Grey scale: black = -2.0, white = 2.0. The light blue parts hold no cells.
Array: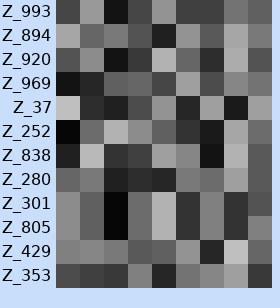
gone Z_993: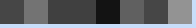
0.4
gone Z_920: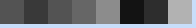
0.7
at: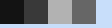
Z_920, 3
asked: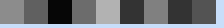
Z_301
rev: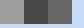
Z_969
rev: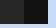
Z_969

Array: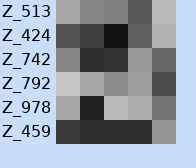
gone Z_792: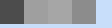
1.1
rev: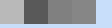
Z_513
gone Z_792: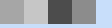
0.5
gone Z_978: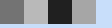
0.7
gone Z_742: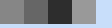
-1.2
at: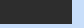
Z_459, 2

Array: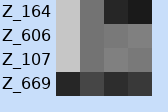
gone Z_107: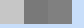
-0.2
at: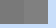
Z_606, 3
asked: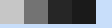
Z_164
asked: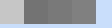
Z_606
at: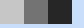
Z_164, 1
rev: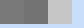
Z_606

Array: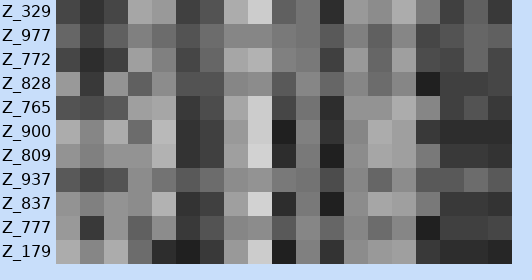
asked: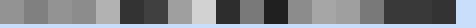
Z_837
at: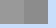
Z_329, 13
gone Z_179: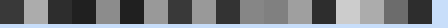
-1.4

